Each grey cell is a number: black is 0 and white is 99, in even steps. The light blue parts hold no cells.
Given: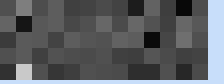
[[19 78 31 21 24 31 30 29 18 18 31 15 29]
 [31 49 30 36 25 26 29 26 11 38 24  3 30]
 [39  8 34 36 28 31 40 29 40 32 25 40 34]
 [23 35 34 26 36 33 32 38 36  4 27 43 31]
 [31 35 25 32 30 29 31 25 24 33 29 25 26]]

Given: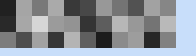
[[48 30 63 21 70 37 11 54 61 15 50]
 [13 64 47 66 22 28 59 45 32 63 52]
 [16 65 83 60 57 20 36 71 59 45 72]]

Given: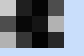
[[69 21  1 15]
 [79 12  2 30]
 [30  3  8 69]]

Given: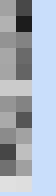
[[87 86]
 [63 28]
 [69 11]
 [57 51]
 [65 41]
 [64 39]
 [79 79]
 [58 51]
 [66 33]
 [54 63]
 [27 74]
 [44 62]]

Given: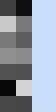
[[28 27]
 [25  6]
 [78 47]
 [47 36]
 [56 54]
 [32 31]
 [ 3 82]]

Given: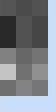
[[43 51 46]
 [33 29 32]
 [16 32 27]
 [16 32 27]
 [50 40 45]
 [76 44 56]]

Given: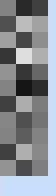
[[57 29 49]
 [51 16 25]
 [31 73 63]
 [62 27 55]
 [21 86 68]
 [57 21 40]
 [51  8 17]
 [25 67 48]
 [52 31 45]
 [51 36 51]
 [25 68 53]]

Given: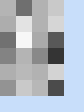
[[57 78 71 29]
 [70 43 69 78]
 [67 88 69 83]
 [44 96 66 34]
 [51 70 53 20]
 [68 72 69 82]]
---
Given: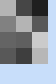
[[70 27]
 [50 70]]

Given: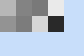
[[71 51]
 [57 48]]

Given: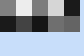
[[50 92]
 [10 26]]

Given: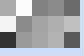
[[66 98]
 [95 54]]

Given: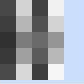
[[28 82]
 [25 71]]

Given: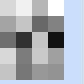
[[84 93]
 [64 77]]

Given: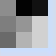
[[55  1]
 [49 58]]
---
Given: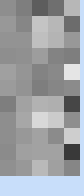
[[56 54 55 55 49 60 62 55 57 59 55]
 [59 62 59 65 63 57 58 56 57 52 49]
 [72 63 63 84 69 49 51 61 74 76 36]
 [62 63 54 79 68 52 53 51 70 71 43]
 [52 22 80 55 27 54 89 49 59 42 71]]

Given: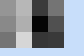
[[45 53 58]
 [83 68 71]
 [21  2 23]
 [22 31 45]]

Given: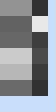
[[41 71 79 40 38 57]
 [41 71 79 40 38 57]
 [19 23 29 24 90 19]]

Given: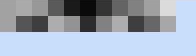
[[63 63]
 [33 66]
 [24 59]
 [67 35]
 [57 10]
 [17  4]
 [50 20]
 [67 39]
 [24 50]
 [40 62]
 [65 85]]

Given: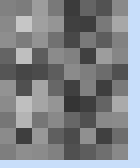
[[49 54 46 54 57 33 39 55 53 50]
 [55 24 70 74 31 27 74 48 77 48]
 [54 59 46 64 64 29 36 57 62 61]
 [50 37 53 58 40 36 54 44 58 47]
 [31 29 40 20 25 54 50 28 25 23]
 [36 56 31 24 50 49 25 47 24 39]
 [43 25 53 39 24 42 61 36 47 32]
 [53 42 54 66 47 31 52 50 65 53]]

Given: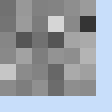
[[54 77 53 52 45 44]
 [49 54 63 33 60 59]
 [56 51 49 44 48 50]
 [42 40 57 33 83 51]
 [55 66 55 64 53 55]
 [54 62 70 66 20 60]]
